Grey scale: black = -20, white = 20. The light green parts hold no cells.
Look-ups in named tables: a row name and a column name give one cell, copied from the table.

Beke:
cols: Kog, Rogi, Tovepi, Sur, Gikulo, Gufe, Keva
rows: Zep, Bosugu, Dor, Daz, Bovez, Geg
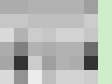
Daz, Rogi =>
0
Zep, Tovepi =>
8
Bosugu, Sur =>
10
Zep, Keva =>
5
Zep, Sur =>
8
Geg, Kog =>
14
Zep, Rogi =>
7
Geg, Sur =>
10
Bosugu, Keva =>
12
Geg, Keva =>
12
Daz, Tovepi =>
8
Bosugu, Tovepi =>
10
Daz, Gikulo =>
8
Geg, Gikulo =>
13
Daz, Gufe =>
8
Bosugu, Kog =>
11
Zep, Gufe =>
8
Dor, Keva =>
11
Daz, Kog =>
7
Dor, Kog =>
14
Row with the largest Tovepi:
Geg

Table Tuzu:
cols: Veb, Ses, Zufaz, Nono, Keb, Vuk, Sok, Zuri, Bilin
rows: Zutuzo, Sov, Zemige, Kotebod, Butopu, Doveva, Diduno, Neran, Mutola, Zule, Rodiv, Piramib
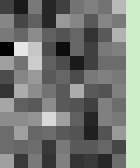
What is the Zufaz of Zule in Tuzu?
-4
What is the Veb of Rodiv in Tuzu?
-3
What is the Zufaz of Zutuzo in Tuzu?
-1
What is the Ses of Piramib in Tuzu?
-11
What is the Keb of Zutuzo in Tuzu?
-10
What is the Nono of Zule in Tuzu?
-3
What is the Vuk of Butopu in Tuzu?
-16
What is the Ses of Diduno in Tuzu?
7
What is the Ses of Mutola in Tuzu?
2
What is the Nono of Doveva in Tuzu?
-6
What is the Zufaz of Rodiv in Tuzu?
-3
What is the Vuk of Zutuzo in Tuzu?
-2
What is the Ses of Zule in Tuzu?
5

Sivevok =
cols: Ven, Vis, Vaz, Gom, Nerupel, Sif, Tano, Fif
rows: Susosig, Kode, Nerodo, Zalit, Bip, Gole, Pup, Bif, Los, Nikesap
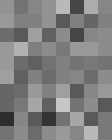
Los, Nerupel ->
-2
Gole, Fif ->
2
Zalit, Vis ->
8
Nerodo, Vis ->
-6
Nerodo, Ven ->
-3
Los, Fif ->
-1
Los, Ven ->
-13
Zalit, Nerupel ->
-1
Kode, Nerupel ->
-6
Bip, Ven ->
4
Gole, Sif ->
1
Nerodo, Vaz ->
5
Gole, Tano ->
-3
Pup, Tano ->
1
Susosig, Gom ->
3
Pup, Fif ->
4
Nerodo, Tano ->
1
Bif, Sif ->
-2
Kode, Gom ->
3
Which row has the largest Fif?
Pup

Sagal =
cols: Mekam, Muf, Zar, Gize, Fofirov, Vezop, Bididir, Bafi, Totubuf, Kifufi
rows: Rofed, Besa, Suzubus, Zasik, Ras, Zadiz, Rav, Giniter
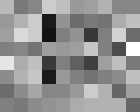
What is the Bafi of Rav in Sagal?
8
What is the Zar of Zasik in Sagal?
-2
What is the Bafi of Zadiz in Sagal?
0
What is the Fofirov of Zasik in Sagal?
4
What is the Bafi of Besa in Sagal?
-2
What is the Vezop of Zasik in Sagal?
5
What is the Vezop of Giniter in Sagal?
7
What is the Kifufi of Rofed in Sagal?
1
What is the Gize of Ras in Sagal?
-11
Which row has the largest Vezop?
Giniter

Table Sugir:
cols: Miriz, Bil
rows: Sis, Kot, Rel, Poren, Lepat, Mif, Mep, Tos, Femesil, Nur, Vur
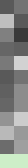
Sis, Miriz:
-6
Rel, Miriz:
0
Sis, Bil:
-2
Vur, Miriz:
-3
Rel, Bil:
-11
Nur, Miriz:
9
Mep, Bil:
2
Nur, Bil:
4
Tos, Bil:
2
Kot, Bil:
-6
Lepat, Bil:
13
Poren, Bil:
-5
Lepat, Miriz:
-1
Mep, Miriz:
-5
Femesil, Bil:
12
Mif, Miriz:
-6
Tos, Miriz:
-4
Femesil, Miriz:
3
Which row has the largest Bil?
Lepat

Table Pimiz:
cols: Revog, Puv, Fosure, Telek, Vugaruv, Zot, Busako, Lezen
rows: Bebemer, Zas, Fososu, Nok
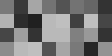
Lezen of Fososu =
-12
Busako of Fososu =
4
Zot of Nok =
-1
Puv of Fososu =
5
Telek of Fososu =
9
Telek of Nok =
-7
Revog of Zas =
8
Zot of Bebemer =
-2
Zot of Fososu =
0
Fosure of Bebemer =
6
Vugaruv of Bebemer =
-7
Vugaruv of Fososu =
9
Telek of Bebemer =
-2
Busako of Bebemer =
-4

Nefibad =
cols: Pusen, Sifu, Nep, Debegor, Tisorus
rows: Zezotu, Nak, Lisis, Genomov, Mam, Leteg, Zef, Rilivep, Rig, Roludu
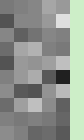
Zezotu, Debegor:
6
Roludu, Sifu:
0
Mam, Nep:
3
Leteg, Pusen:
0
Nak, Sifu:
1
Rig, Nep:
0
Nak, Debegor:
4

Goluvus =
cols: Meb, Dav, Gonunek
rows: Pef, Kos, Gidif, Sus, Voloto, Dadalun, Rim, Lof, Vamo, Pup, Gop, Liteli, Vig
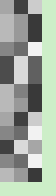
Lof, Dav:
4
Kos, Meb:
9
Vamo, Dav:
-10
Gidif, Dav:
4
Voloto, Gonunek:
-5
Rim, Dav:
0
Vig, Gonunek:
-11
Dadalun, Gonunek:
-5
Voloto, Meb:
-8
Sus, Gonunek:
18
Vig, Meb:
9
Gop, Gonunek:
6
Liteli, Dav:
-3
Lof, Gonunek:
-11

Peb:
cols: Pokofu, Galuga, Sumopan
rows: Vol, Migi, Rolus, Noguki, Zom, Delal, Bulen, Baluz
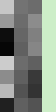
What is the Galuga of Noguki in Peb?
-5
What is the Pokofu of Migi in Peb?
4
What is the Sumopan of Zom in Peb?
-5
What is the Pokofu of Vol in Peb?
11
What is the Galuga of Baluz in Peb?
-5
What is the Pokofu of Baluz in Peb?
-15
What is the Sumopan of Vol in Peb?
-3
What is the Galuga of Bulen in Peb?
-7
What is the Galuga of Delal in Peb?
-5
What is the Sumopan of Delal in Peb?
-11
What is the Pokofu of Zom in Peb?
12
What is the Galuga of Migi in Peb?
-3
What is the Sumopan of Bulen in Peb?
-12
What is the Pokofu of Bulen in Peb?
9
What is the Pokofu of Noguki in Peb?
-19
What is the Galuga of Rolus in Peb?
-4
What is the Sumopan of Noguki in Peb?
1
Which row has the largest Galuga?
Vol

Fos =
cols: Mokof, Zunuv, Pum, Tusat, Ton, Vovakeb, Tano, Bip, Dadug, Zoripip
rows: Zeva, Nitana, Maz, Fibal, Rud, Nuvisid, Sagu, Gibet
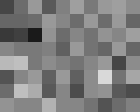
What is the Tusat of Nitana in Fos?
4
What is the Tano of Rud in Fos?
1
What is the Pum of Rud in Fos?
-1
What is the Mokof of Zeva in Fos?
-9
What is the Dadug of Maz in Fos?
1
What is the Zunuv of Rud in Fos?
10
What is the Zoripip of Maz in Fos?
5
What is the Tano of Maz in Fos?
-2
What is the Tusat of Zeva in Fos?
-6
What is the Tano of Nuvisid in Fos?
2
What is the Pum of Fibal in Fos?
-1
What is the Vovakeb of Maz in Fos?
1
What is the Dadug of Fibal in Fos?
4
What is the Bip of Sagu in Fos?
3
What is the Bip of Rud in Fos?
4
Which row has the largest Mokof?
Rud

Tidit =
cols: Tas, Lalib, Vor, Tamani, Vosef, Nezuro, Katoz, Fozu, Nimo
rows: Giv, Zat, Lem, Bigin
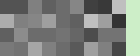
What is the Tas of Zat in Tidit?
7
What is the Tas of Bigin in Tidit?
-1
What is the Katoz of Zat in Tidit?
10
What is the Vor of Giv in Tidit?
0
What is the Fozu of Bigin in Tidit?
0
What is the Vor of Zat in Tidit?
1
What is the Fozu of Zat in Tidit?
5
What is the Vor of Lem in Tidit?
-3
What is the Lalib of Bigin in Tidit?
-2
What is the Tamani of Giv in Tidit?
-5
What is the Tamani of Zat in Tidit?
5
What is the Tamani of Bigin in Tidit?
0
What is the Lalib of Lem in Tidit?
2
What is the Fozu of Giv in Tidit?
-11

